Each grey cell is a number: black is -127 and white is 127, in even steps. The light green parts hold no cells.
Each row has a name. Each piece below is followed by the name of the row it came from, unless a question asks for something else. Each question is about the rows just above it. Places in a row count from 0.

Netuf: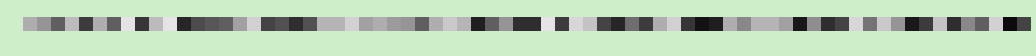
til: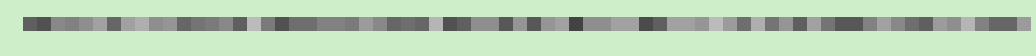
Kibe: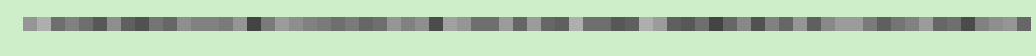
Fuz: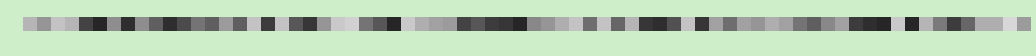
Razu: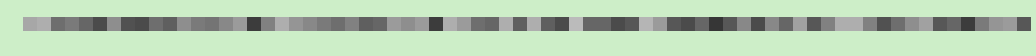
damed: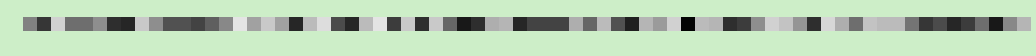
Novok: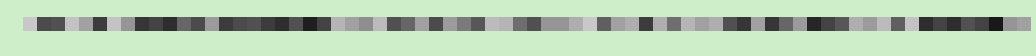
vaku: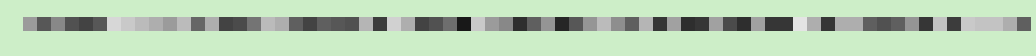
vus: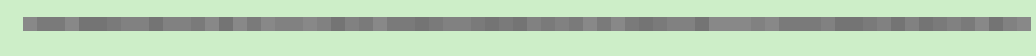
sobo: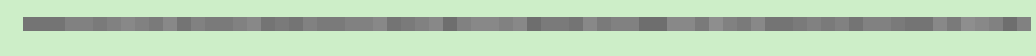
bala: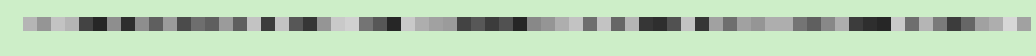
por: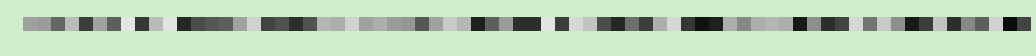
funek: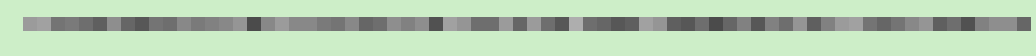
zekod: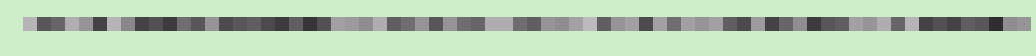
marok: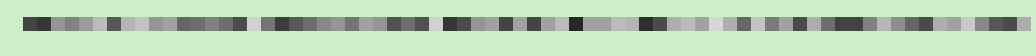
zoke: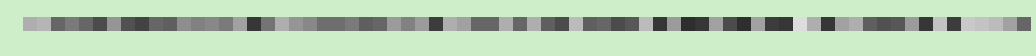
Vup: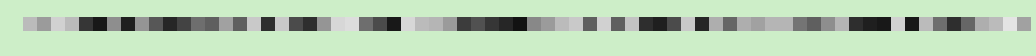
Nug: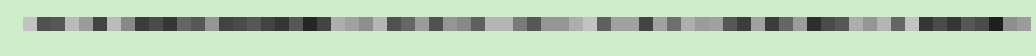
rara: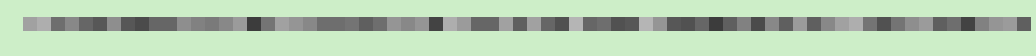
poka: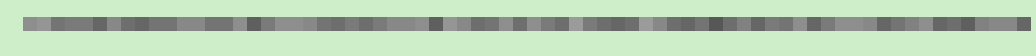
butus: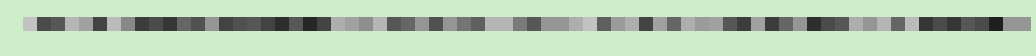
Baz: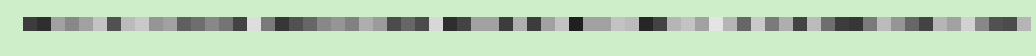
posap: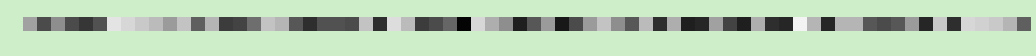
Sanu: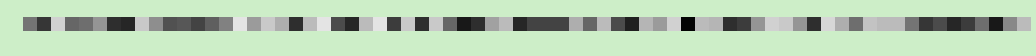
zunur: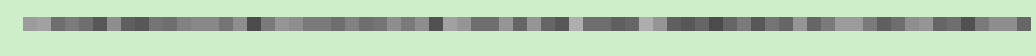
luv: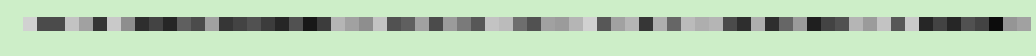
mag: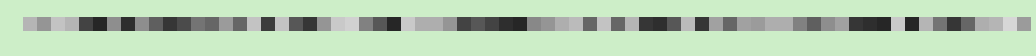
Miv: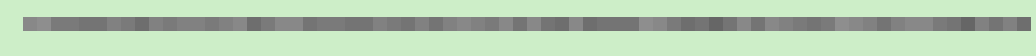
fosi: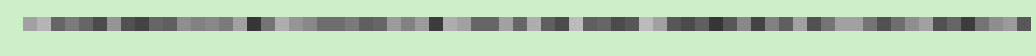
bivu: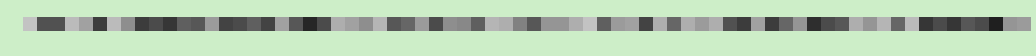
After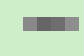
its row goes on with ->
[  1  14 -46  33  21 -17 -17  27 -25  27 -17 -40  46 -17 -25 -40 -32  33
  21 -32 -40 -17 -52 -25   1 -40   1 -17  21 -32   1  27  33 -11 -25 -11
   8  21 -32 -17 -46   1  14  14 -25]
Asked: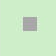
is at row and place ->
Razu, 0
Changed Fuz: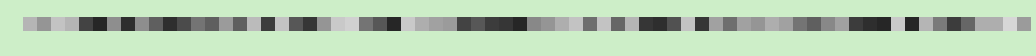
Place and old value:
16, [67]

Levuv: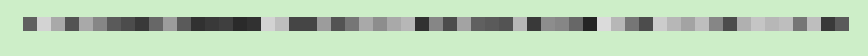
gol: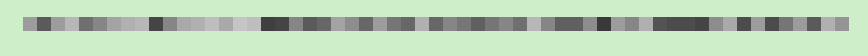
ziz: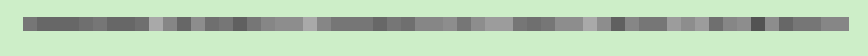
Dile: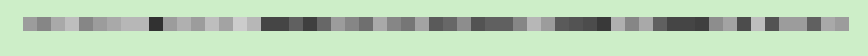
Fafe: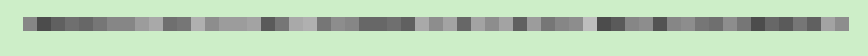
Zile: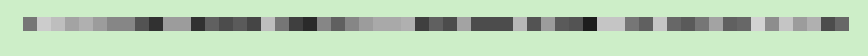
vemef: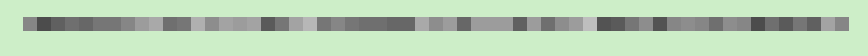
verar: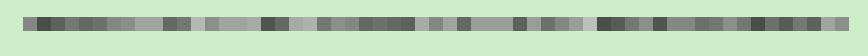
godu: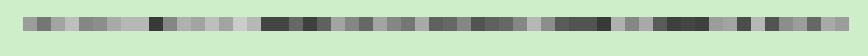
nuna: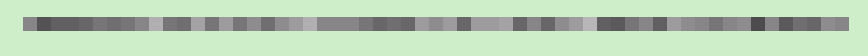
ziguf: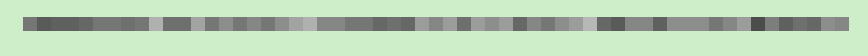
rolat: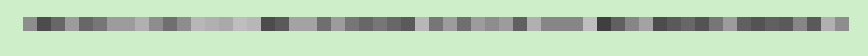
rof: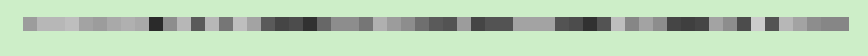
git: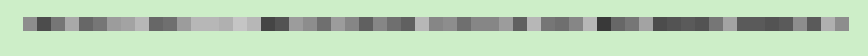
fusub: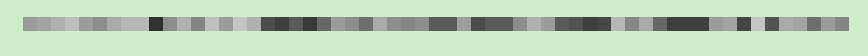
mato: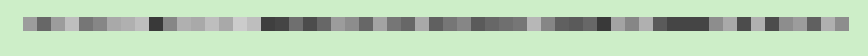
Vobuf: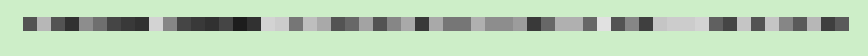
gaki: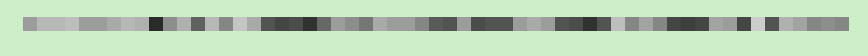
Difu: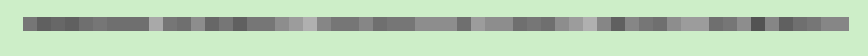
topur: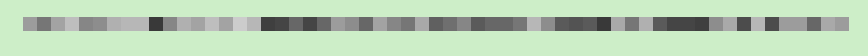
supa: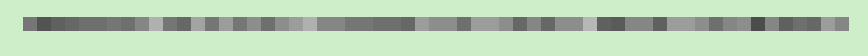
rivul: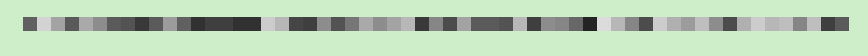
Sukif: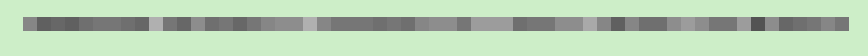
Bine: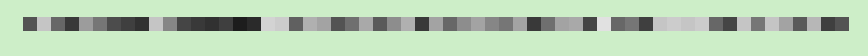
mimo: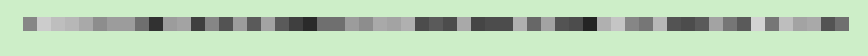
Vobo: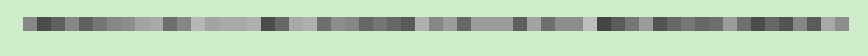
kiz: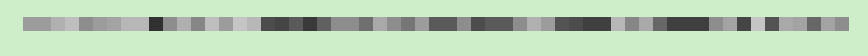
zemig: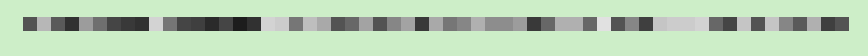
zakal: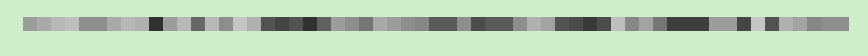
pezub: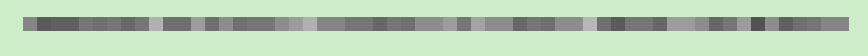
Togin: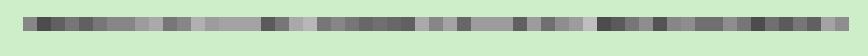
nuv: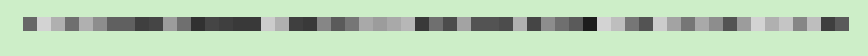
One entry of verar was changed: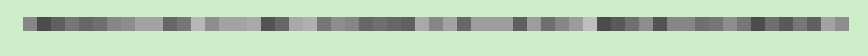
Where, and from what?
43, [-9]
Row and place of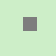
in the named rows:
ziguf, 53
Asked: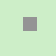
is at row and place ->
gol, 58
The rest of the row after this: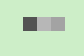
[13  6  6]

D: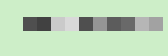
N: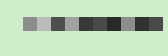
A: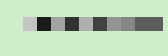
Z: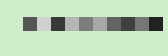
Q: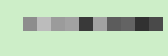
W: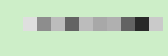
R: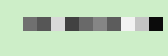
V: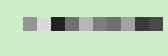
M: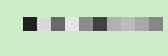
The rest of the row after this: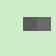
[54 34]
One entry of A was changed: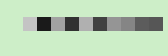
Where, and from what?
9, [-35]
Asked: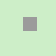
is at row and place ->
Q, 2

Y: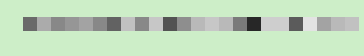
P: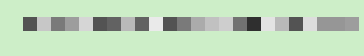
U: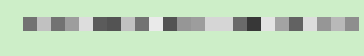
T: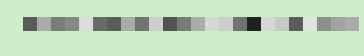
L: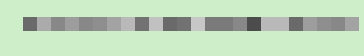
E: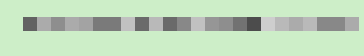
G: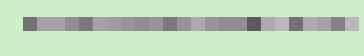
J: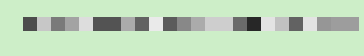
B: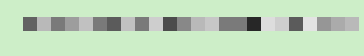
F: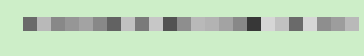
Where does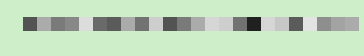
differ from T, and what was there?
0, [-36]
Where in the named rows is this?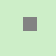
G, 22
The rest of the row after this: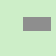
[-36  43  57 -13  43  35   2  57]
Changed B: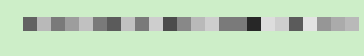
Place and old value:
13, [71]
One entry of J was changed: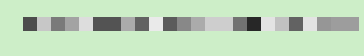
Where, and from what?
15, [-21]
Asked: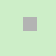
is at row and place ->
F, 13

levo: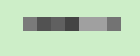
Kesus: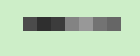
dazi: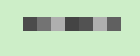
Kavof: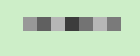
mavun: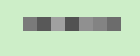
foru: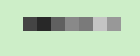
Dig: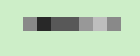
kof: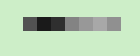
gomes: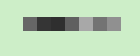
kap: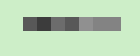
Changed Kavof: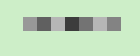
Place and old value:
6, [-5]
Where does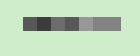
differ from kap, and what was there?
4, [16]

